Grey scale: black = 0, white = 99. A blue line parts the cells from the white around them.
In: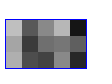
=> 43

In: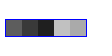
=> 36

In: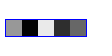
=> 40

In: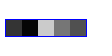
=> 31

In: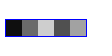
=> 41

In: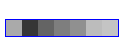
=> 56
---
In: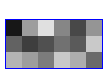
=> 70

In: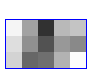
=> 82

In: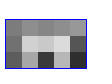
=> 36

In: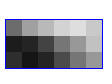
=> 18

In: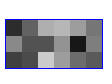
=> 25

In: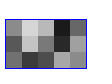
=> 44

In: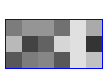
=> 34

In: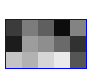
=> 76
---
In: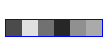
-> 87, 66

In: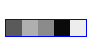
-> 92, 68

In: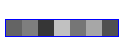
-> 75, 65

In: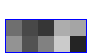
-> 79, 67

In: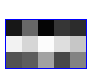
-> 98, 94

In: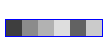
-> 86, 79

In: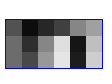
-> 89, 86

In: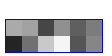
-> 95, 78
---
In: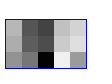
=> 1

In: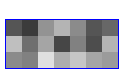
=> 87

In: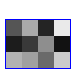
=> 41

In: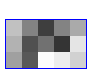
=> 98

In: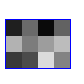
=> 85

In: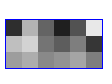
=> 53

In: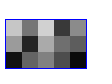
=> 50

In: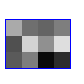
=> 4

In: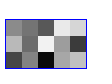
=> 4

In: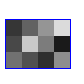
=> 18
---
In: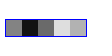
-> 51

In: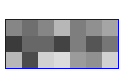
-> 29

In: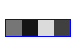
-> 46

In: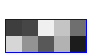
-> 27

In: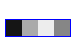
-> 66

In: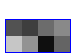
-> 32

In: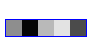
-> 55
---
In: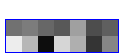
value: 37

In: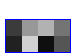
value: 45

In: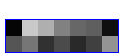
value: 6

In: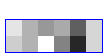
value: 83

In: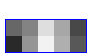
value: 28

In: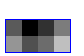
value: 48

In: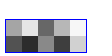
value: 96

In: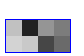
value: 48

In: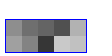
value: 69

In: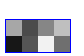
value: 74
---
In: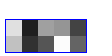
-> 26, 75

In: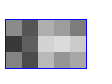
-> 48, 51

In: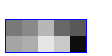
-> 34, 64

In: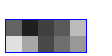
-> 73, 87

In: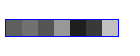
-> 75, 37

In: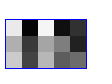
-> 19, 79
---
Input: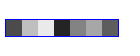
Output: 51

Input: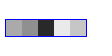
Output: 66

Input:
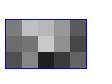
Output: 45

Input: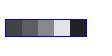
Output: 36

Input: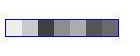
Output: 55

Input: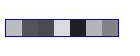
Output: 51

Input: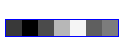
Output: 37

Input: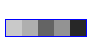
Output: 57
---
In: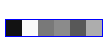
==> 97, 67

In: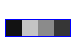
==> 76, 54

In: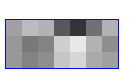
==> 90, 83

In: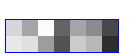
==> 98, 90

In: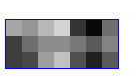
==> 82, 75

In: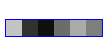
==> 76, 66

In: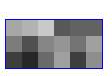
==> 78, 69

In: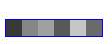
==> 77, 62
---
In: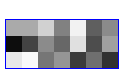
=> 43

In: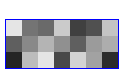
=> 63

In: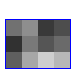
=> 80

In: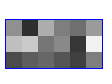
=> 25

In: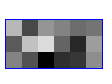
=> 21

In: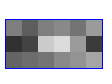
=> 57

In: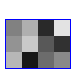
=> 42

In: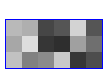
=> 21

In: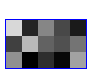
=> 3

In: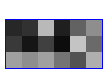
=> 32
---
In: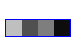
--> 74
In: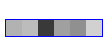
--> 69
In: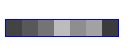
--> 26
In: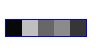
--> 3
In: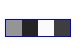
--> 58
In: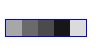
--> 65
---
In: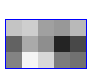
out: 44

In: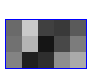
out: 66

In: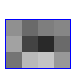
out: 59

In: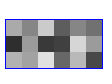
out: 28

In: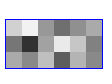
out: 53

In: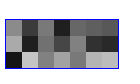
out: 73

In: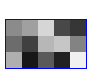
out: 93

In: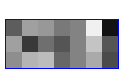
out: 29

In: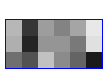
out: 10
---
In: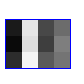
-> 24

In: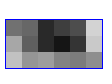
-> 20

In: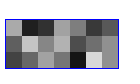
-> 43

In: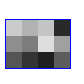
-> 86

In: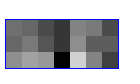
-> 36

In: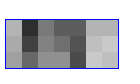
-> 74

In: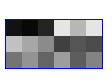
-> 33

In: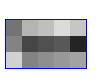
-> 34

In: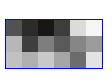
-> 52

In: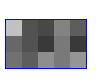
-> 47
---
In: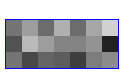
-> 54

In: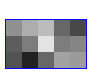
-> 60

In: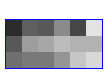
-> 84

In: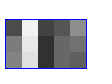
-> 37

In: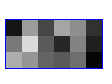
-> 2

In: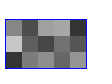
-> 58

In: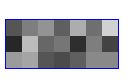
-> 53

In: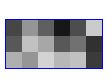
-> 23
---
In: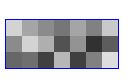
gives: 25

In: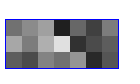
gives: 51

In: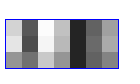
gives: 78

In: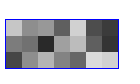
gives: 70

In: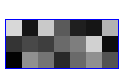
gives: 45

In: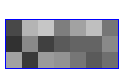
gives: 60

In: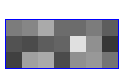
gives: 66

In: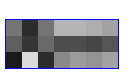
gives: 17
